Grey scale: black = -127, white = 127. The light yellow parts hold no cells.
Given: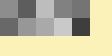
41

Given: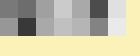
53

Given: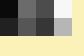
-41

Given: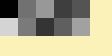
-75

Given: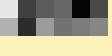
-13

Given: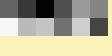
-14
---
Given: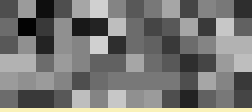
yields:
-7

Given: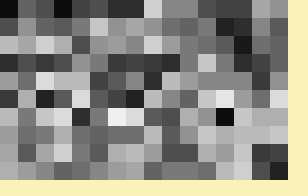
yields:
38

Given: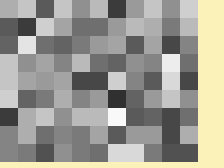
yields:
16

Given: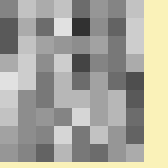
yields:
4

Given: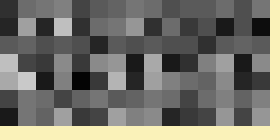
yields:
-48

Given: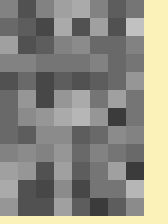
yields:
-34

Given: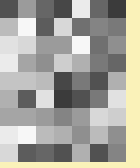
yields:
-25
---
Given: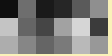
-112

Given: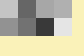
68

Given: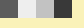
-35

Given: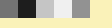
-12

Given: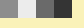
13

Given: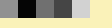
17
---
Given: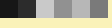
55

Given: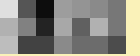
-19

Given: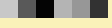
23

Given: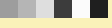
123

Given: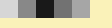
-13

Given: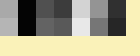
-9

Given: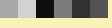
-78

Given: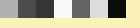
92
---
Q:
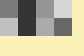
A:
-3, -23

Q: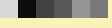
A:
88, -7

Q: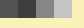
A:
-44, 68

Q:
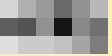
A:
85, -2

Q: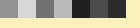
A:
19, -84

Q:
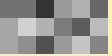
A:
-13, 5

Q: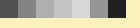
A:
-46, -95

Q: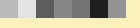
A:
58, 19

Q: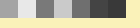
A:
36, -70
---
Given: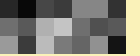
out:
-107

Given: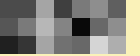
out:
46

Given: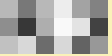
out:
24

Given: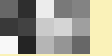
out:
-24

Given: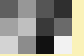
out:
114

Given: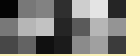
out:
-68

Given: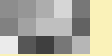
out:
54
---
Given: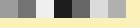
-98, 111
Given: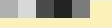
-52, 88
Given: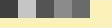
-43, 69
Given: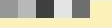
-64, 100
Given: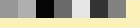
-21, 102
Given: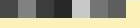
-87, 72
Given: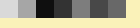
-76, 89
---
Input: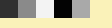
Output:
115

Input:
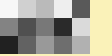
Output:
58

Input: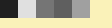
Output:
-10

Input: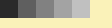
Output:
1

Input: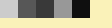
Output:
-70

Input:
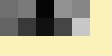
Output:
-122

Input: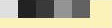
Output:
-69

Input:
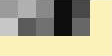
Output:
9

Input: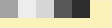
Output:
86
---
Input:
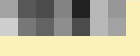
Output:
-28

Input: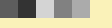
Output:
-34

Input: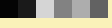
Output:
-101

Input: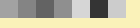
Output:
-28

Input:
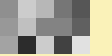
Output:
35

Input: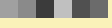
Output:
10
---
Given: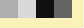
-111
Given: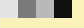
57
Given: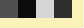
86
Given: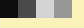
84
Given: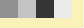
-74
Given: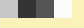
-43
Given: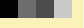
-51
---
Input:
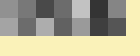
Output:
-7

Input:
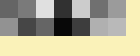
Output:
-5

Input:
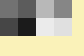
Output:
-35

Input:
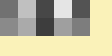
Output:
64

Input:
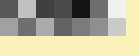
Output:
65

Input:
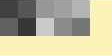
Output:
-41

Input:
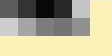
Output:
-76

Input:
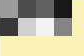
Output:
-50

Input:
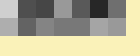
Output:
-48
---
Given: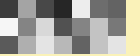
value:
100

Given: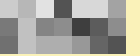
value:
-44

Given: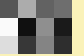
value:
-81

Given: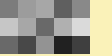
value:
-64

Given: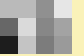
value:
26

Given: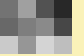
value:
62

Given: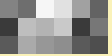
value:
-49

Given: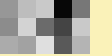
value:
52

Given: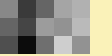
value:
18

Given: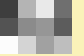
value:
62
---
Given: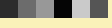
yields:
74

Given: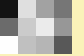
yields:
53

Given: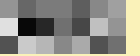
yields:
-45

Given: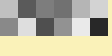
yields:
106

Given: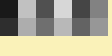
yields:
-28

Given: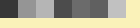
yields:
-31
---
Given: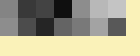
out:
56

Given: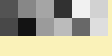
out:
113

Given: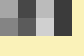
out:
59

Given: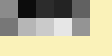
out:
-92

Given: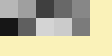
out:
-23

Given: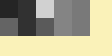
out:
4

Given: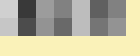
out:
-31

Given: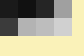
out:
-90

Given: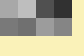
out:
-47
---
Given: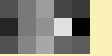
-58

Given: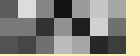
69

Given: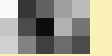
31

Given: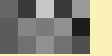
-69

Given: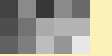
10

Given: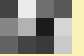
-16
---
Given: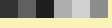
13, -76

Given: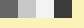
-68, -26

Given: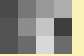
45, -44

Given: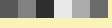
-20, -39

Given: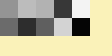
115, -20

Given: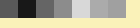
32, -38

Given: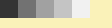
113, -75

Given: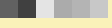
72, -30

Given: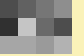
14, 38
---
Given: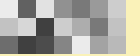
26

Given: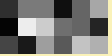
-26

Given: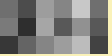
72

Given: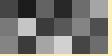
-18

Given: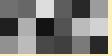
-87

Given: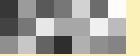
-19

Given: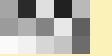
-94
